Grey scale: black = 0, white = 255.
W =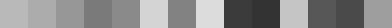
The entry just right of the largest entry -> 59
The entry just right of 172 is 151

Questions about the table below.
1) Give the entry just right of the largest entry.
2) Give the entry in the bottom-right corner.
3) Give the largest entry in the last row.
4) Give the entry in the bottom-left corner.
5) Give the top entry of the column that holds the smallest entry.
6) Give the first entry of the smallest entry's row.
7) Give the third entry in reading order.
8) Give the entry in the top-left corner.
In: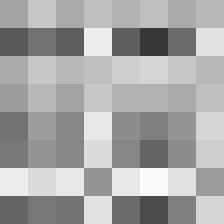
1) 225
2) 213
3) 225
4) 100
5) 191
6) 88
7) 170
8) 163

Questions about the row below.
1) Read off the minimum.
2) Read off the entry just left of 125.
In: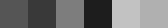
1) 29
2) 57

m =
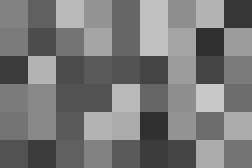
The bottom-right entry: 115
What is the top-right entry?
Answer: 54
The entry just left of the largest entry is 142
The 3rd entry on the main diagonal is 76
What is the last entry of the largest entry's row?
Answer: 108
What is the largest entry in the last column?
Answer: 171
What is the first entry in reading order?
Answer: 130
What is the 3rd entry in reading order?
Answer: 185
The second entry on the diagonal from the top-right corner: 48
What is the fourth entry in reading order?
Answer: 148
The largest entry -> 200
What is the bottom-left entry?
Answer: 82
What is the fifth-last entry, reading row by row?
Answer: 90
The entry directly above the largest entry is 68
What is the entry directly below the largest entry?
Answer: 108

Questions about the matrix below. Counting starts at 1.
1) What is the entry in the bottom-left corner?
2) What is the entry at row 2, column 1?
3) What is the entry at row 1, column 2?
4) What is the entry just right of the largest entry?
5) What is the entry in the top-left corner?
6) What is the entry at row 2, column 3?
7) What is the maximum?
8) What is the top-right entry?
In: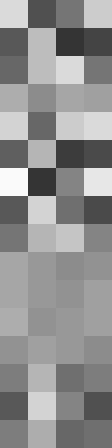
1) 125
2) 88
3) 80
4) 52
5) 218
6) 52
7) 250
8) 204

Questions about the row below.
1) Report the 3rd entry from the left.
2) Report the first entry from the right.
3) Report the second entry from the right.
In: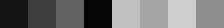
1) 98
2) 142
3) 206

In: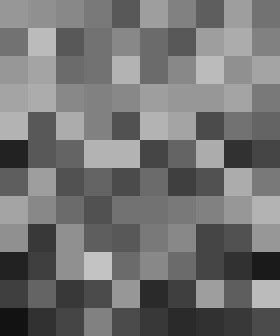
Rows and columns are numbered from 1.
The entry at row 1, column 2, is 144
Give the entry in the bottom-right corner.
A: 75
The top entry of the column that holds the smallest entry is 151
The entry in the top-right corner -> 114
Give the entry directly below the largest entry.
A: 75
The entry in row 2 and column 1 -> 114
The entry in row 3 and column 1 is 151
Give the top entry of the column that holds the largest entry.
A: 121
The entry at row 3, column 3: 107
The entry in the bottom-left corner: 18
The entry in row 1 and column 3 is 136
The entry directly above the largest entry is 94
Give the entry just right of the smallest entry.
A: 49
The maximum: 195
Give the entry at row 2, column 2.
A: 187
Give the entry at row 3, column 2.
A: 164
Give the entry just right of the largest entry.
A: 107
